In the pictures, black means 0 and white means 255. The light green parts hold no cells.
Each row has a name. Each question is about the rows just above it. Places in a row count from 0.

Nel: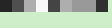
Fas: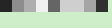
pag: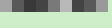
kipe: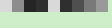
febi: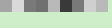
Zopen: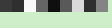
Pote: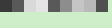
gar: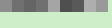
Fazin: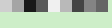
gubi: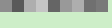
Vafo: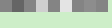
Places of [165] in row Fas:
7
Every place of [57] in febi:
5
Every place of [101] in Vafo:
1

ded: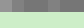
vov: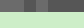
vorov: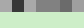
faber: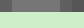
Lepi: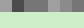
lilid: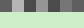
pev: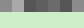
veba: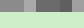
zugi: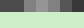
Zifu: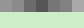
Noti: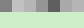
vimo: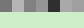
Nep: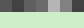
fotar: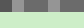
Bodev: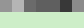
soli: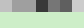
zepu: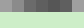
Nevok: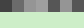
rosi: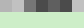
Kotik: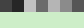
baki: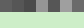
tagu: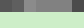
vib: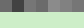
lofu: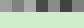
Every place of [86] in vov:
2 4 5 6
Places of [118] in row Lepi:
2 3 6
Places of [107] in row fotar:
2 3 5 6
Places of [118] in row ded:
2 3 5 6

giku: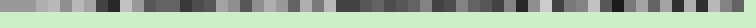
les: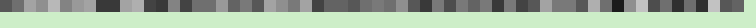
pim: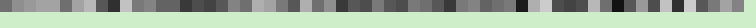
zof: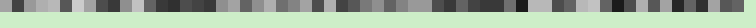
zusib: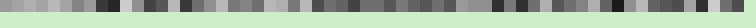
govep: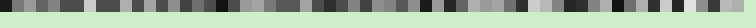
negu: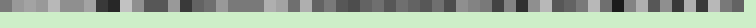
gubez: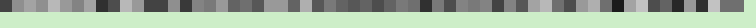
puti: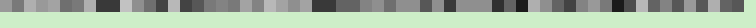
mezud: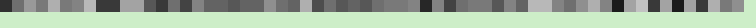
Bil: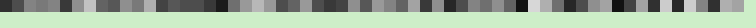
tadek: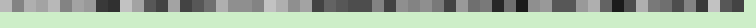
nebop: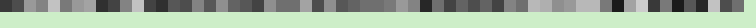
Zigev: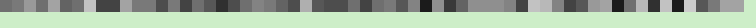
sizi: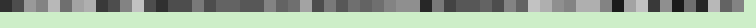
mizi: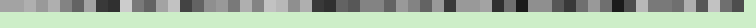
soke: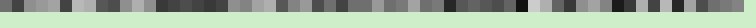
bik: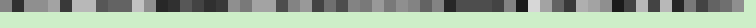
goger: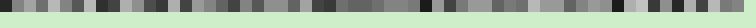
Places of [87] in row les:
0 21 29 34 44 48 60
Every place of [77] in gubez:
9 31 37 47 54
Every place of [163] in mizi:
0 1 7 13 40
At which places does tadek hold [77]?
29 30 52 56
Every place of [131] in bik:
0 24 29 34 36 42
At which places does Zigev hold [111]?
0 3 6 16 20 29 31 52

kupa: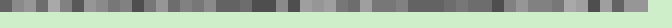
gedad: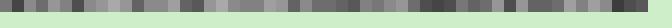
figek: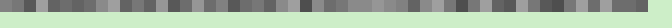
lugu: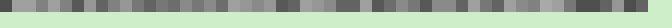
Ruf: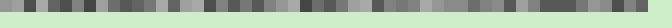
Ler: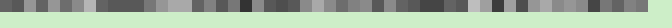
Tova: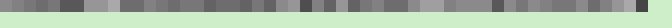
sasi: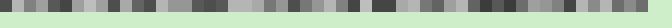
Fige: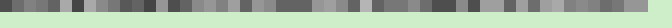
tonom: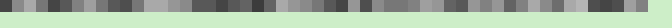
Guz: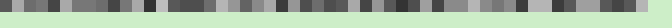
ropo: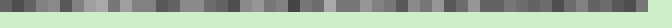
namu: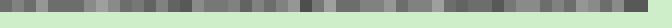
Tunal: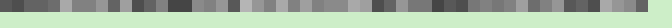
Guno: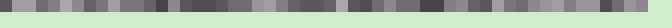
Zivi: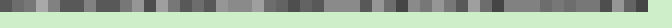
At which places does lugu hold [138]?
15 17 21 27 33 36 37 43
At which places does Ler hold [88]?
1 9 10 11 18 22 24 31 34 38

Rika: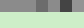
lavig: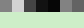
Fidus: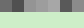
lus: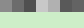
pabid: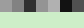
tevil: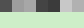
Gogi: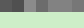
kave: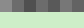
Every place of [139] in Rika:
0 1 2 4
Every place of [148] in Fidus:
2

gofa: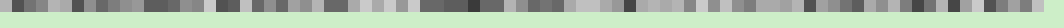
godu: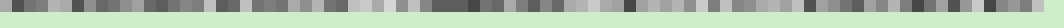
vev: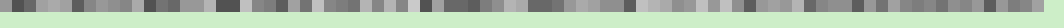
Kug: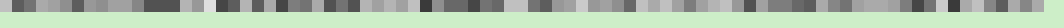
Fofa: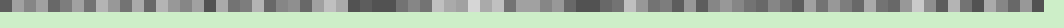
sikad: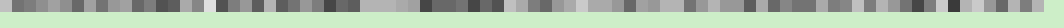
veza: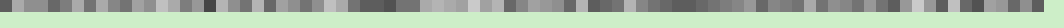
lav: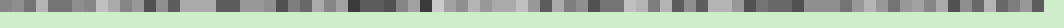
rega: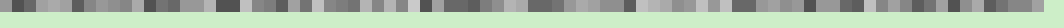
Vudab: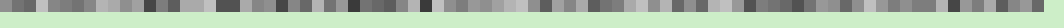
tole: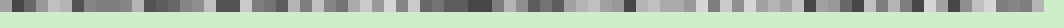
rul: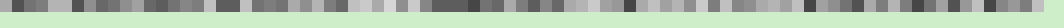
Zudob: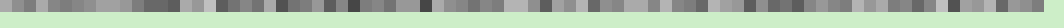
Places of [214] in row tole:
32 58 62 77 82
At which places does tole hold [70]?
1 39 40 52 67 71 76 79
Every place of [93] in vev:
6 23 39 52 62 71 82
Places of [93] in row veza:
0 30 31 49 56 57 74 78 86

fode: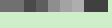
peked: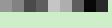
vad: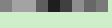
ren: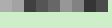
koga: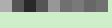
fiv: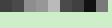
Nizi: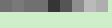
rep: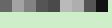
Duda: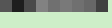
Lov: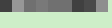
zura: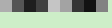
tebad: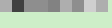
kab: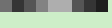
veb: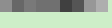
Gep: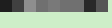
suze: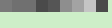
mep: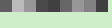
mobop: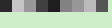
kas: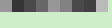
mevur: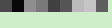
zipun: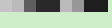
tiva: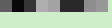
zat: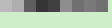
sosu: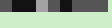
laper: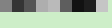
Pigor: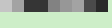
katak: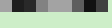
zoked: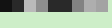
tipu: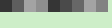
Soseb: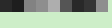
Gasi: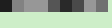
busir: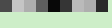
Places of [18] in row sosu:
1 2 5
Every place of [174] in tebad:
0 5 8

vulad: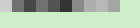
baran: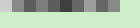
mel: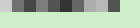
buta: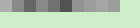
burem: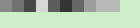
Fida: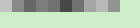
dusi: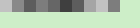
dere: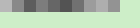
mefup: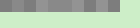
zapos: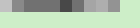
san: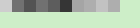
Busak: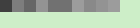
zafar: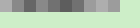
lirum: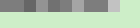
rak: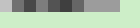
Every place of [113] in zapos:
2 3 4 6
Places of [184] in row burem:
8 9
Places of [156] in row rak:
7 8 9
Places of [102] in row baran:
6 8
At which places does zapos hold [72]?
5
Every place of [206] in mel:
0

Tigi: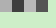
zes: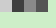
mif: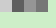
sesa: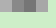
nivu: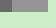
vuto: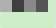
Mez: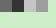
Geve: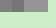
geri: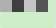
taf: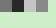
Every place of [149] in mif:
2
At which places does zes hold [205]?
0
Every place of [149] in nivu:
1 2 3

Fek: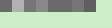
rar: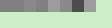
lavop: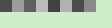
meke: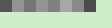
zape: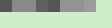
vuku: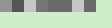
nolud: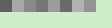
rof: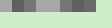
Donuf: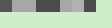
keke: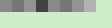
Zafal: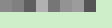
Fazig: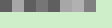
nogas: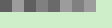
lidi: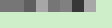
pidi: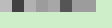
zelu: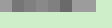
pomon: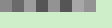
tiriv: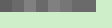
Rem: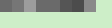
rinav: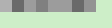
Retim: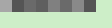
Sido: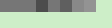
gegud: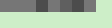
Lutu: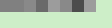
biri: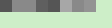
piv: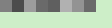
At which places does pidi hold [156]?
3 6 7
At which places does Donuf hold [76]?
3 4 7
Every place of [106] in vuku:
4 5 7
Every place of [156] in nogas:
1 5 7
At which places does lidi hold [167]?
3 7
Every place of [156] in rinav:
2 4 5
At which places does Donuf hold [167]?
1 2 5

